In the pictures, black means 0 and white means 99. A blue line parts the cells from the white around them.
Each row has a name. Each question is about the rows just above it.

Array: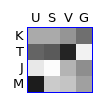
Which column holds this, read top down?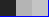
V
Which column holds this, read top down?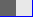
U

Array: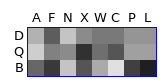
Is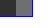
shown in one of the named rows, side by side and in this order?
yes
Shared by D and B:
[76]
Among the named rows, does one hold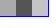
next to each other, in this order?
no

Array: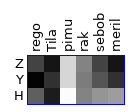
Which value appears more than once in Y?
[19]
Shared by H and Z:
[51]
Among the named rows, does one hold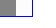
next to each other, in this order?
no
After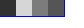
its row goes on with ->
[19]
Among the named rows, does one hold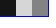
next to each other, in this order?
yes
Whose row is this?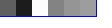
H
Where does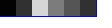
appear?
Y

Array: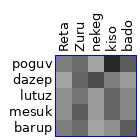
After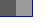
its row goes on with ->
[39 52]
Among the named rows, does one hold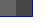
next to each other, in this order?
no
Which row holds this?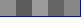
mesuk
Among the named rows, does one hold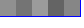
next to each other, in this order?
yes

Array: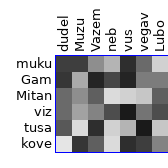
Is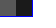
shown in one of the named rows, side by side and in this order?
no
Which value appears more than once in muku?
[24]

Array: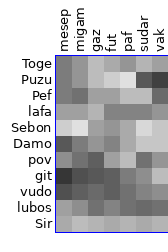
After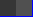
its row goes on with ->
[34 37 48 55 73]
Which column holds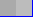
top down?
paf
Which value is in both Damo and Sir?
[66]

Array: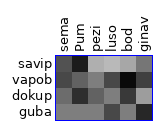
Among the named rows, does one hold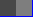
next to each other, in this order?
yes
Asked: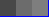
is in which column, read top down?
sema
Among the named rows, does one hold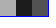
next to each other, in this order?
no
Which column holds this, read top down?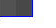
sema
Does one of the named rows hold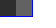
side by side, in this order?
yes
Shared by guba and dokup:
[49]
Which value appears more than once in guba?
[49]

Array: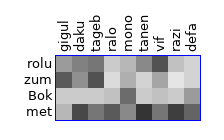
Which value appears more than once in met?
[46]
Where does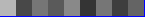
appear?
met

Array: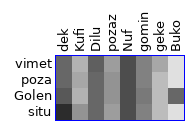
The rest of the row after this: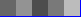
[40]
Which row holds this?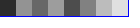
situ
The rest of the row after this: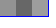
[30 50 73 87]

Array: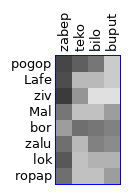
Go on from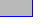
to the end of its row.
[79]
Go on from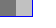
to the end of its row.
[75 61]
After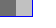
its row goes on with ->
[75 61]

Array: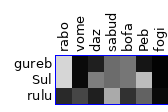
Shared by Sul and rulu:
[4]
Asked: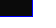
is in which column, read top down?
vome
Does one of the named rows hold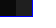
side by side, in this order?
yes

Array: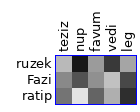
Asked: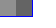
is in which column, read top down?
favum
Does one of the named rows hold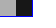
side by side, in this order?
no

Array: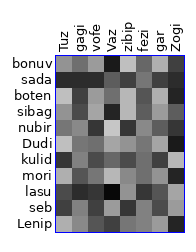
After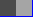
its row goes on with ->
[14 71 36 60 36]
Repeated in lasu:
[21]
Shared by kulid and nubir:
[21]
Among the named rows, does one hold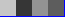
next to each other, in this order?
no
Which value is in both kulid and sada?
[25]
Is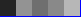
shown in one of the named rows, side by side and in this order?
no

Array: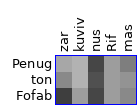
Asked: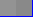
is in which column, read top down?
mas
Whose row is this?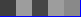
Fofab
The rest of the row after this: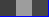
[61 53]
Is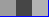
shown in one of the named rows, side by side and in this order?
no
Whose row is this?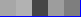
Penug
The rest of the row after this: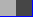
[61 49]

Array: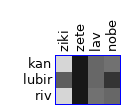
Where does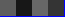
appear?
lubir
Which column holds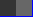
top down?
nobe
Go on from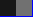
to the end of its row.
[40]

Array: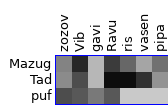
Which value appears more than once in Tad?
[5]
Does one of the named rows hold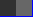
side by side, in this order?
no
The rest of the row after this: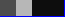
[19 57]
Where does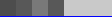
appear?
puf

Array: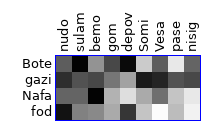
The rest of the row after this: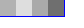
[76 90]
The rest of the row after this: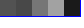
[14 32 28]
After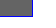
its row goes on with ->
[ 1 69 86 66 43 76 90]
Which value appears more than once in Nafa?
[39]
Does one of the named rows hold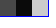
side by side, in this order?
yes
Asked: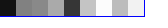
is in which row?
fod
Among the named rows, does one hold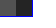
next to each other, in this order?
no

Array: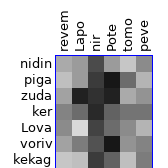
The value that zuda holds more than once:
[13]
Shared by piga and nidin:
[60]
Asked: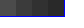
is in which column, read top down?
nir
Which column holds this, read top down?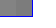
peve
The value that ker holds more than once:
[45]

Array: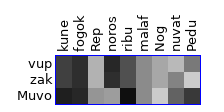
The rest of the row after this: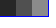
[65 72 47]
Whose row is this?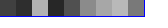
vup
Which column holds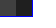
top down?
kune
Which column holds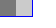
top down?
Pedu
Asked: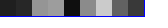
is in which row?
Muvo
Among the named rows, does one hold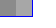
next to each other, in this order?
yes

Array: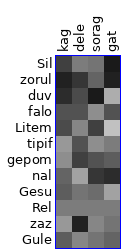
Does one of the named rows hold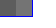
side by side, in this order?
yes
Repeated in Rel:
[48]
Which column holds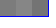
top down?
sorag
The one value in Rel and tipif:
[48]
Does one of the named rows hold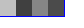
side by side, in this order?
no

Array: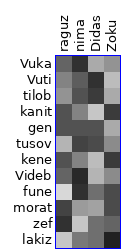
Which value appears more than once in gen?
[32]
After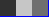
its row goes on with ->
[39]

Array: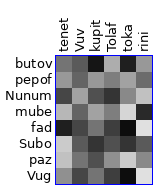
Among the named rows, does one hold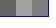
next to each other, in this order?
yes
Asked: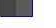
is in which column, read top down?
Vuv

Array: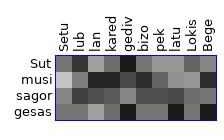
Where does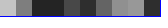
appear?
musi
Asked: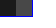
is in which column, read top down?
gediv
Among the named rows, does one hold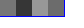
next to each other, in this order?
no
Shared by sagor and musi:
[28]
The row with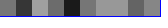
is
Sut
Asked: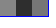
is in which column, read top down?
Bege

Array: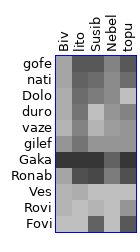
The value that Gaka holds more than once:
[21]
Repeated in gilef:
[58]

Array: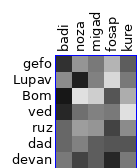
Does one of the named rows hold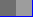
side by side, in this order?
no
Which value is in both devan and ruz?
[26]
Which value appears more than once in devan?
[47]
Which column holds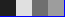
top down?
noza

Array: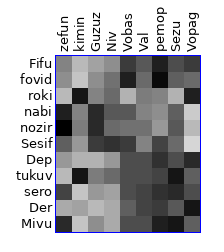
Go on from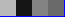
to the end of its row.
[69 48 51 69 12]
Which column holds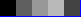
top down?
zefun
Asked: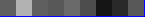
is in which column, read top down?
Sezu

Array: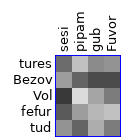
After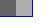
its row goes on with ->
[48]
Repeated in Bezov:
[29]
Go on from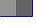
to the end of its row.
[67 48]

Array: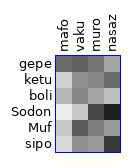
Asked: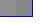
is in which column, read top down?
vaku
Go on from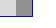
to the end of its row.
[60 22]

